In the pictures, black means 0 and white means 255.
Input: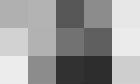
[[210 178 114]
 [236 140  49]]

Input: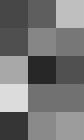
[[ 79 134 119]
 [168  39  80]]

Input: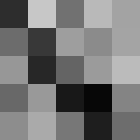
[[108  56 158]
 [151  39 100]]

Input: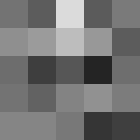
[[143 155 189]
 [109  62  86]]

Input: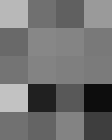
[[105 135 132]
 [116 131 127]]

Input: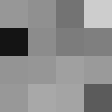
[[ 20 140 124]
 [148 150 160]]
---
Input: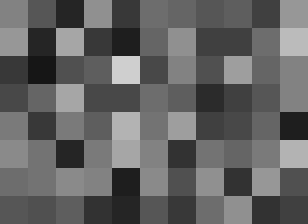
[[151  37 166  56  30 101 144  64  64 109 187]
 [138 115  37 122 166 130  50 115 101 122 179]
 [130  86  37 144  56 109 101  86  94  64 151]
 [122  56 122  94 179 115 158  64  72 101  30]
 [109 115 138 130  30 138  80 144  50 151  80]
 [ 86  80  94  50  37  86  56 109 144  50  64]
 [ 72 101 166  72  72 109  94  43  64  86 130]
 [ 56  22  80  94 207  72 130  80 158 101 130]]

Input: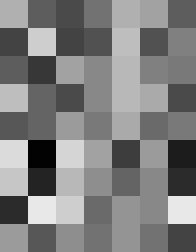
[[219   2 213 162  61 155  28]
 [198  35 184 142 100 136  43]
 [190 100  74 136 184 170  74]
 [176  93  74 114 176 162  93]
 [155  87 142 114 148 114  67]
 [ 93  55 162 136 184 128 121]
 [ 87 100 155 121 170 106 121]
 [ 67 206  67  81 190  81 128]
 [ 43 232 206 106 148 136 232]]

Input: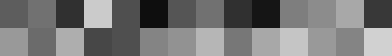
[[153 107 174  71  79 132 146 182 119 168 197 153 132 209]
 [ 93 113  48 203  79  14  85 113  48  21 126 140 168  56]]

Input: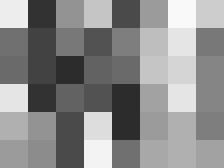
[[237  50 147 197  74 155 249 205]
 [229  50  98  82  44 162 229 133]
 [176 147  74 221  44 155 176 126]
 [155 140  74 243 112 168 176 162]
 [112  66 120  82 126 190 229 120]
 [106  66  44  98 106 197 213 133]]

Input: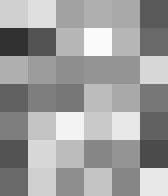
[[208 223 162 175 169  90]
 [175 156 142 148 148 215]
 [126 195 243 201 231  97]
 [105 208 142 195 134 231]
 [ 97 126 119 188 169 119]
 [ 83 215 188 134 148  75]
 [ 49  83 182 249 182 105]]

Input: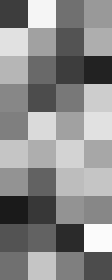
[[225 161  83 174]
 [197 174 211 167]
 [182 105  61  34]
 [147  98 189 197]
 [135  76 120 205]
 [127 218 161 225]
 [112 197 127  76]
 [ 83  98  42 251]
 [ 61 245 112 153]
 [ 26  55 147 135]]
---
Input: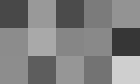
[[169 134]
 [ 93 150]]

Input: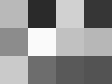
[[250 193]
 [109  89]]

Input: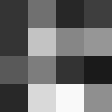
[[195 134]
 [125  51]]

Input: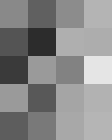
[[ 44 175]
 [154 130]]

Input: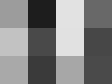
[[ 73 225]
 [ 58 167]]

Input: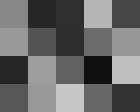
[[ 84  46]
 [157  97]]
